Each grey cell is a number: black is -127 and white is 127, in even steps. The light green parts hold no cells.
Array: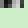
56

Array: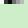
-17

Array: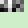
-118

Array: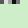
36

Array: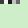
-99

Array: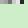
73

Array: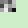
108

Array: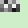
-18
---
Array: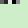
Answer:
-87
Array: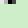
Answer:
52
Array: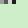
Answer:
-39
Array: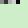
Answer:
-75
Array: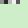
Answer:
-85
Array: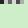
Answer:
75
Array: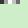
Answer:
36
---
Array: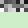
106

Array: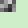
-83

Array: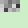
29

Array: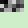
10

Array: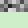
18

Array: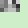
63
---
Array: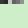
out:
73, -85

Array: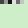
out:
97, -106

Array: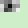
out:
109, -115

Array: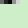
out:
84, -118

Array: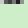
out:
74, -95

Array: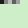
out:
60, -100

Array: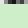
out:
101, -105

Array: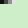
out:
99, -112

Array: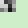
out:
90, -107
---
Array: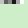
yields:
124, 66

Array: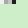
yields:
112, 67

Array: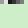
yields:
102, 29

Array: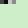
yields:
72, 11

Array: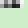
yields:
117, 102

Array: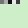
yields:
105, 46

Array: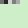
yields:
83, 41

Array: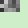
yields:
73, 61

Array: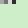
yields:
92, 40

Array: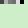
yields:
94, 50
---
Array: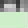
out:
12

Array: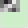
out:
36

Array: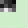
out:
-59

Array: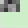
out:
-43

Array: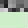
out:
-2

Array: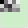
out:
73
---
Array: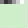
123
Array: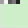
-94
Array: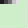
97
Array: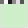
-43
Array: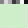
-109
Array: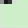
92
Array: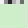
-18
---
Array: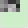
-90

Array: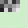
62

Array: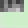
-11

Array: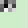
-63

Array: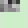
57

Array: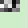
63

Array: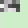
-63

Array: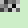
92

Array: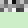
63

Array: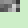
8
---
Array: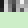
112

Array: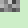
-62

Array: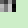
30

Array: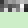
61

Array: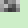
9

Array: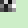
-116

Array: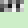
-50

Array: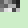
-66

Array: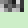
87

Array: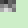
-24
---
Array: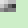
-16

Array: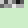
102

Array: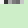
-3

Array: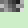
-38

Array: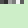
-3

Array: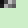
47

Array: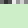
23
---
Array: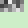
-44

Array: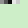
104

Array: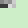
18

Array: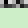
-7

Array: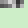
-75

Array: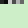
49

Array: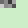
-71
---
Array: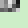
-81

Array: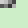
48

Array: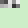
-7

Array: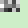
54

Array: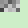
84

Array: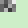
-12
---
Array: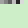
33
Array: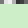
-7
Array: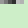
24
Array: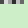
-54
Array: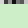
85
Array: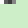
121
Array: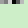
31
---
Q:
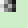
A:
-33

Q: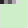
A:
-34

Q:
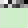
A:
-90

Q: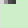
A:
-50

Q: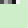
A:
-4

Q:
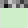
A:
70
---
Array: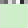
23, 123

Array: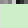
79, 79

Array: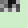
-98, 86

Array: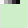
4, 118

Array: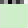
14, 115

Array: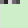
88, 88
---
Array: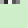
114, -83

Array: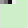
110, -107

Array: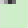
77, -77

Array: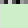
86, -119

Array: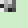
110, -97

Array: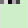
97, -114

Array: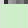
89, -81

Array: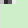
108, -83

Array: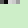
86, -118
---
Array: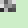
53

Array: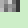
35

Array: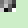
-117

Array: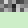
72

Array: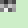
113

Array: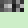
-89

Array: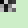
-96

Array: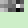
-38
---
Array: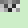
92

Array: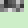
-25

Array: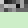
-24

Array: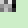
5

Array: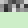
26

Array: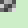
10
